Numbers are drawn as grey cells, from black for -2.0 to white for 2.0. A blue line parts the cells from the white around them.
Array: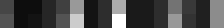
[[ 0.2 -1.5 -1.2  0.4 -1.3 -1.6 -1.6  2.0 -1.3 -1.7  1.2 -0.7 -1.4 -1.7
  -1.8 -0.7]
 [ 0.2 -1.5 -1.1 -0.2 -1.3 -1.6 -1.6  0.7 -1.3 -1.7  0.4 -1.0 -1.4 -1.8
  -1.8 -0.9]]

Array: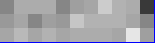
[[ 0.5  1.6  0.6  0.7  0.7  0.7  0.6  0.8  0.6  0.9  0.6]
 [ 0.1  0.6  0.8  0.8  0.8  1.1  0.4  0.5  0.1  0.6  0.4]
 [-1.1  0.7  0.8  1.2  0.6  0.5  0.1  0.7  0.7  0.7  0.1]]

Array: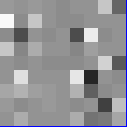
[[ 0.6 -0.1 -0.2  0.7  0.3  0.3  0.3  0.7  0.3]
 [ 1.0 -1.0  0.3  0.2  0.3  0.4  0.3  0.2  0.4]
 [ 0.3  0.2 -0.5  0.8  0.3  0.4  0.5  0.8  0.6]
 [ 0.2  0.3 -1.4  1.6  0.3  0.3  0.3  1.5  0.3]
 [-0.6  1.3  0.3  0.2  0.2  0.2  0.3  0.2  0.3]
 [ 0.3  0.3  0.5  0.1  0.3  0.3  0.7  0.1  1.1]
 [ 0.3  0.2  1.7 -0.8  0.3  0.2  0.3 -0.8  0.2]
 [ 0.3  0.3  0.3  0.2  0.2  0.3  1.1  0.2  1.9]
 [-0.4  1.1  0.3  0.3  0.2  0.3  0.4  0.3  0.4]]

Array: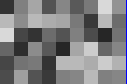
[[ 0.1  0.0  0.9  0.1  0.0 -1.1 -0.7  0.5 -0.8]
 [ 0.8  1.2  0.7  0.9  0.9 -1.2 -0.1 -0.2 -0.9]
 [ 0.1 -0.4  1.2  0.6 -1.4 -0.6  0.2 -1.3 -0.4]
 [-0.2 -1.4 -0.8  0.0 -0.7 -0.3 -1.2 -0.9  1.4]
 [-0.3  0.9 -1.1 -0.1  0.6  0.7  0.9  0.2  0.9]
 [ 0.3  1.4 -0.1 -0.6  0.1 -0.7  0.6  0.0 -1.2]]

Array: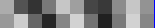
[[ 0.1  1.3 -0.1 -1.5 -0.2  1.3  0.1 -1.4 -0.4  1.2  0.4]
 [ 0.3  1.1  0.2 -1.1 -0.9  0.5  1.1 -0.1 -1.2 -0.7  0.7]]

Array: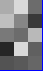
[[-0.4 -0.6 -0.7]
 [-0.5  1.4 -1.4]
 [ 0.9 -0.3 -0.1]
 [-1.1  0.1  1.0]
 [-0.3  1.4  0.7]]

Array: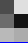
[[ 0.7  0.9]
 [-1.7 -0.3]
 [ 1.5 -0.8]]
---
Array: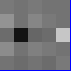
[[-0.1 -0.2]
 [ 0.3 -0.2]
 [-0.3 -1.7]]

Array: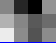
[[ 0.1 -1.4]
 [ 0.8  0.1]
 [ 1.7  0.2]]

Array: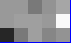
[[ 0.4  0.4]
 [ 0.4  0.5]
 [-1.4 -0.1]]

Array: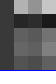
[[-1.1  0.8]
 [-1.1 -1.4]
 [-1.1 -0.5]]

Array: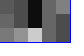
[[-0.6 -0.8]
 [-0.4 -0.8]
 [-0.1  0.3]]

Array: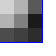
[[ 1.3  0.8]
 [ 0.8  0.0]
 [-0.8 -1.0]]

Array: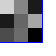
[[ 1.3  0.1]
 [-1.6 -0.4]
 [-0.8 -0.3]]

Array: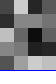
[[-0.9  1.2]
 [-1.3  0.1]
 [ 1.0 -0.4]]

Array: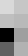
[[ 1.4  1.1]
 [ 1.0  0.9]
 [-2.0  0.5]]
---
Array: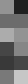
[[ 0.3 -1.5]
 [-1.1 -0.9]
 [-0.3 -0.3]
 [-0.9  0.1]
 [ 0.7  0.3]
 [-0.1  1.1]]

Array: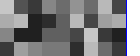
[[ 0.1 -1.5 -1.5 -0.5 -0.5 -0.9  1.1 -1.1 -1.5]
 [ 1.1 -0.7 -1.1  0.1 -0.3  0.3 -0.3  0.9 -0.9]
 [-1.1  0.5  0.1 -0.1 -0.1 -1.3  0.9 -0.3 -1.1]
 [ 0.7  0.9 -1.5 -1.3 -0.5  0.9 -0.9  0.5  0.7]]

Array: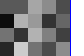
[[-0.2 -1.2  0.8  0.0 -1.0]
 [-0.6 -0.6  0.6  0.2 -0.8]
 [-1.8  0.8  0.4 -1.2 -0.4]
 [-1.4  1.2 -0.2 -0.8  0.2]]

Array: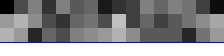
[[-2.0 -0.8  0.0 -1.2  0.0 -0.6 -0.4 -1.6 -1.2 -1.0  0.0 -0.4  0.0 -0.2
  -1.0 -1.8]
 [ 0.8  0.4 -1.4 -0.4 -0.8  0.0  0.2  0.4  0.8  0.2 -0.6 -0.6 -0.6 -1.4
  -0.2  0.4]
 [ 0.4  0.8  0.2 -0.8 -1.2 -0.4 -0.2 -0.8  1.0 -1.0 -0.4 -1.0 -0.6 -0.2
   0.2  0.6]]

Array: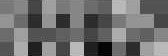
[[ 0.3 -0.3 -1.3  0.3 -1.3  0.1 -1.3 -0.9 -0.1  0.3  0.3 -0.9]
 [-0.1  0.1 -0.9  0.5 -0.1  0.1 -0.3 -0.5  0.9  0.5 -0.7 -0.7]
 [-0.3  0.5 -0.7 -0.7 -0.5 -0.3 -0.9 -0.5  0.7 -0.3 -0.5  0.1]
 [-0.7  0.7 -1.5  0.5 -0.9  0.9 -1.5 -1.9 -0.3 -1.3  0.5  0.9]]

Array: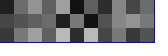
[[-0.9 -0.7 -0.5 -0.3 -1.5 -0.1 -1.7 -0.7  0.1  0.3 -0.1]
 [-1.5 -0.3  0.3 -0.5  0.5 -1.7 -0.5 -1.3  0.1 -0.9 -0.3]
 [-1.1 -0.1  0.5 -0.5  0.9 -1.3  0.9 -0.9 -0.1 -1.1 -0.7]]
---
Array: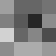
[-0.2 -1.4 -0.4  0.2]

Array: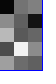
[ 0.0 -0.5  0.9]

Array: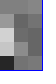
[ 0.1 -0.4  1.3]

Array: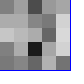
[ 0.6 -0.1  0.7  0.7 -0.1]

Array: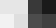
[-1.6 -0.8]

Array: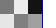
[-1.7  0.0]

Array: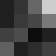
[ 1.2 -0.9 -0.8 -0.5]

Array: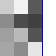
[-0.6 -0.8  0.5]
